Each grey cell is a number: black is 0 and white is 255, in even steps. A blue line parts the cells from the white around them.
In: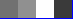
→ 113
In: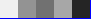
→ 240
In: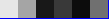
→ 230
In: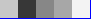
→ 199
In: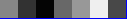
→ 134
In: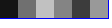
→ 20
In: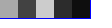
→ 169
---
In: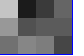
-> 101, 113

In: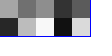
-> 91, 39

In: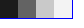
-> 243, 27

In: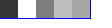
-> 167, 55

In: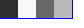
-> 186, 47

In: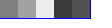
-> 81, 127

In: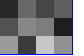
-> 94, 155
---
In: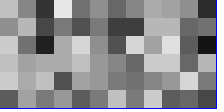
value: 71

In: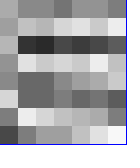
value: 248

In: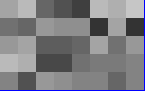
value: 131

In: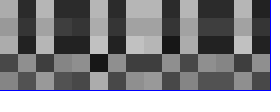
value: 72

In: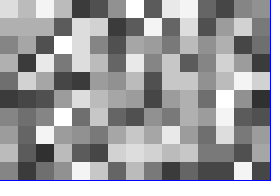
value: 70
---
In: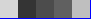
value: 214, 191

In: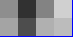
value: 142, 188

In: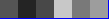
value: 84, 157

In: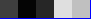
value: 62, 192

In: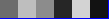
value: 108, 18

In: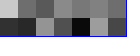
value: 201, 71

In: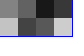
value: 131, 205

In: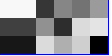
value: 248, 1

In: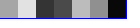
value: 166, 8

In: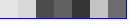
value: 228, 109
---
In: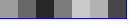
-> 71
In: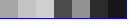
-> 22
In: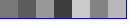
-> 184
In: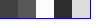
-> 220
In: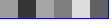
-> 97
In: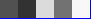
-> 248
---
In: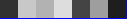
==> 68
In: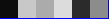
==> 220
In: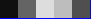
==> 221
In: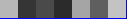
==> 165
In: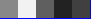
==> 95
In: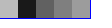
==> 97
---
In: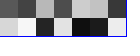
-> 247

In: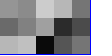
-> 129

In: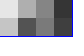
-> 83

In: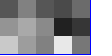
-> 169

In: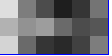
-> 146

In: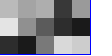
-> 144
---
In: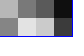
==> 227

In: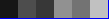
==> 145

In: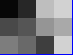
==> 105

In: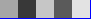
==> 198

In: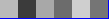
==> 108

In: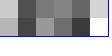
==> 111

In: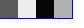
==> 237

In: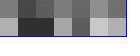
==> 93

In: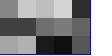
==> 25
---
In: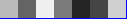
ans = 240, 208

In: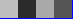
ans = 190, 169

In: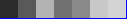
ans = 212, 200

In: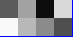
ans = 249, 217

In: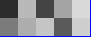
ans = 218, 207

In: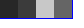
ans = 200, 101

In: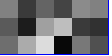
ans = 220, 190

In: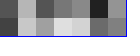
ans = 223, 211
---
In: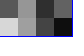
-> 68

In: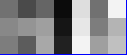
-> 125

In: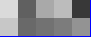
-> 124

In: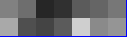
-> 138

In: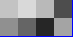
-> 38

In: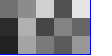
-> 131

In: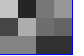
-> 110

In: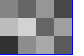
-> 101
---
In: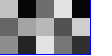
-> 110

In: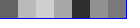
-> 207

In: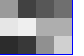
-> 87

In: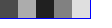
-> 32

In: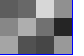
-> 215

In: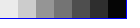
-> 149

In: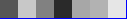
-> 129

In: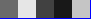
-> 65

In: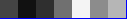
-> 47
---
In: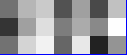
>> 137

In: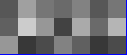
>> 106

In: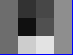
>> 80

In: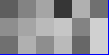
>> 131

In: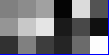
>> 72

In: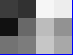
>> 188

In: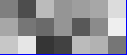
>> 139
